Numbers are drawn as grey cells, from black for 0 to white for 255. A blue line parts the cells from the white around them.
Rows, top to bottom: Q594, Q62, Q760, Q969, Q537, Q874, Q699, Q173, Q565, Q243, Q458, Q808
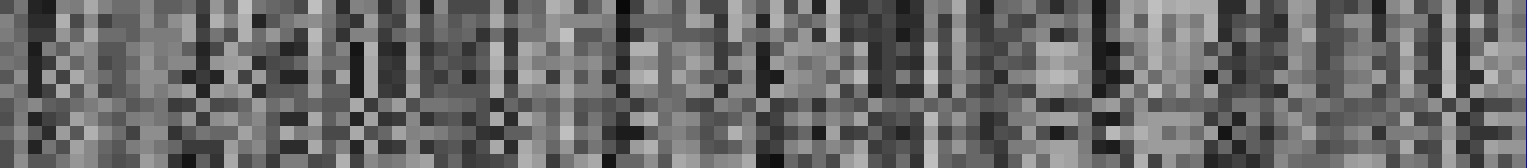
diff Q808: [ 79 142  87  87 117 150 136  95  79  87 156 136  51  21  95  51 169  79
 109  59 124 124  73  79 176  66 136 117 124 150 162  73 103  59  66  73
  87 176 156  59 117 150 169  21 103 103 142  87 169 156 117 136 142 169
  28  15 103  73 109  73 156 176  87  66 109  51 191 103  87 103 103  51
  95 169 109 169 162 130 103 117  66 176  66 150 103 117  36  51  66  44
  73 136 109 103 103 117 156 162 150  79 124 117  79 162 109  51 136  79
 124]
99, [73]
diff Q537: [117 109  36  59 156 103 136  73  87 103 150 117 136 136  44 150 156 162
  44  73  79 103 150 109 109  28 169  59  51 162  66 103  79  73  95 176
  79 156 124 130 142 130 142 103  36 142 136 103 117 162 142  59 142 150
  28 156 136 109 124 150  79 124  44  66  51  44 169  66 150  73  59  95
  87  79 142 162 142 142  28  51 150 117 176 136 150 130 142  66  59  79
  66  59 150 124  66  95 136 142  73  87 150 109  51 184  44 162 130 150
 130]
31, [95]

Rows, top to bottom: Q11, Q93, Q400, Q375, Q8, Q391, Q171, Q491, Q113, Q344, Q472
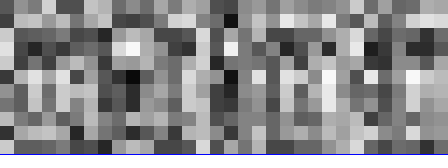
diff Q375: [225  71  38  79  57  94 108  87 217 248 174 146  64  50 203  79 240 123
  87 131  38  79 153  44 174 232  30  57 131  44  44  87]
15, [87]
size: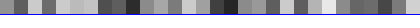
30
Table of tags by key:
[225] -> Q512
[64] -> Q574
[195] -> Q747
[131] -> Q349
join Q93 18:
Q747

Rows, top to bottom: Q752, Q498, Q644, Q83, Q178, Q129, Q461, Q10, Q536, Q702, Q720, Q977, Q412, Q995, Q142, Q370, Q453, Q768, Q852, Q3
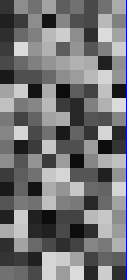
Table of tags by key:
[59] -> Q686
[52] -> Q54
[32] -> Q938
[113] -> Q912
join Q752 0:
Q54
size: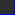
1
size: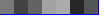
7
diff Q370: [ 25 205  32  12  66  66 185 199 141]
0, [32]
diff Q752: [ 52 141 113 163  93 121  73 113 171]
5, [113]
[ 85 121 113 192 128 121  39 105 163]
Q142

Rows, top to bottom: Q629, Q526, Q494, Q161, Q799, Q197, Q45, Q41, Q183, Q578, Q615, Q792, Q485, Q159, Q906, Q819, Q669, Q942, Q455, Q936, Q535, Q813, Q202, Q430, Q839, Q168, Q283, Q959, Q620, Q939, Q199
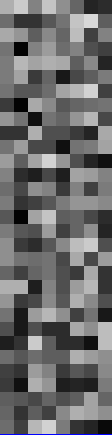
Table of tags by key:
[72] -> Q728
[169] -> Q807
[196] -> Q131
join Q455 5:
Q807
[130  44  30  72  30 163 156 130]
Q485
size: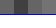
4

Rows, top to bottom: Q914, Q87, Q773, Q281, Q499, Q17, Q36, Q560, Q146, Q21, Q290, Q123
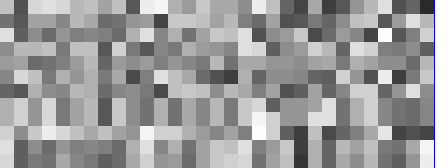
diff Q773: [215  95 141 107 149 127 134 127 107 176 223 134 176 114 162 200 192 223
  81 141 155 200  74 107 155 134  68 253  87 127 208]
0, [223]
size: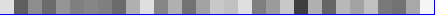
31
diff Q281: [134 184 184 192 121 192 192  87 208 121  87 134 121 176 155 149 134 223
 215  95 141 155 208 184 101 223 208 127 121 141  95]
0, [141]

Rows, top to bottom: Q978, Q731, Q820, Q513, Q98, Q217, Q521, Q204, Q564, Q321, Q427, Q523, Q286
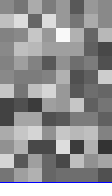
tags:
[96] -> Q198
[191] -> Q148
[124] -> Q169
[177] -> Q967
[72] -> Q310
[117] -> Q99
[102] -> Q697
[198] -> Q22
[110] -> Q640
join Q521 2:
Q148
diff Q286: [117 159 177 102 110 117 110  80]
5, [110]
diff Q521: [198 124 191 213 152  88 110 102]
1, [117]

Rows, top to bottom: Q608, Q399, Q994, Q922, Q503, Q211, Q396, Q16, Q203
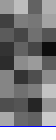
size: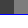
2
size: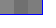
3
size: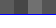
4
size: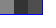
3

